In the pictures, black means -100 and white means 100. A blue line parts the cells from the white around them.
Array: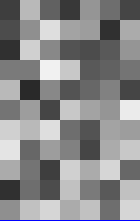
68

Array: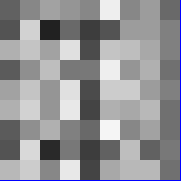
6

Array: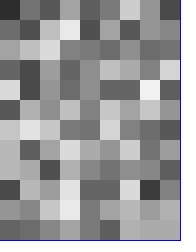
6

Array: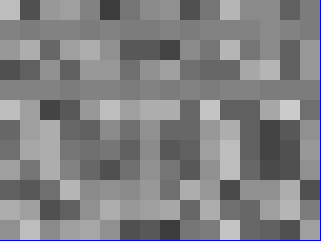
8

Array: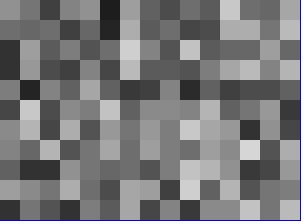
-35

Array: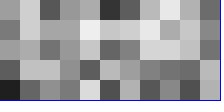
13

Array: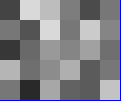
31

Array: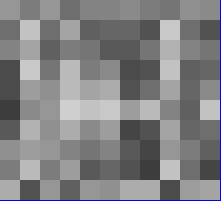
18

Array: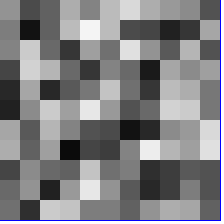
59
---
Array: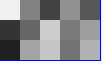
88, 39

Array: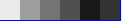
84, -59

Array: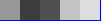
19, 73

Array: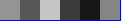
16, 4

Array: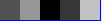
-36, 52

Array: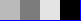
46, -100

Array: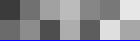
-54, 31

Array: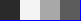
-67, -28

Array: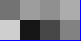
-10, 2

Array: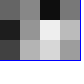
-21, 23
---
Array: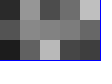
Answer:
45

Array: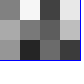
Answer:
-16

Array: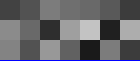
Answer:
19

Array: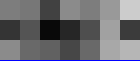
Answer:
-24

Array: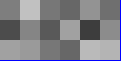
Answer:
-7

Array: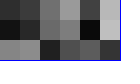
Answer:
-75

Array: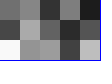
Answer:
22
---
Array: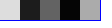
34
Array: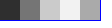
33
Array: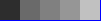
51
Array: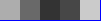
59
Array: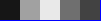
-48
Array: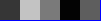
-26
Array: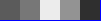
-63
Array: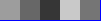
-8
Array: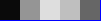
-20
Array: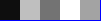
28
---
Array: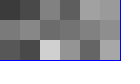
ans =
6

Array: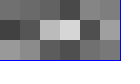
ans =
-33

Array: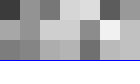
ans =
15

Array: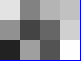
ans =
-47

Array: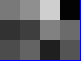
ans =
-51

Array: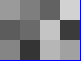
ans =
-17
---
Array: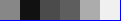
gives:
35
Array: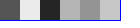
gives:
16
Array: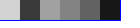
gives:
-23
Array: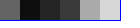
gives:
33
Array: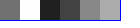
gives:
7
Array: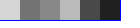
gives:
-43
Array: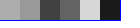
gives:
69
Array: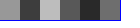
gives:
-68
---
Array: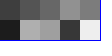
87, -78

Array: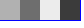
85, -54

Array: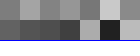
58, -74

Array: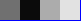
77, -91

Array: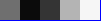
93, -91

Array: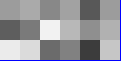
90, -53

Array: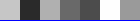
99, -67

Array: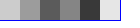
80, -55

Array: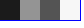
94, -79
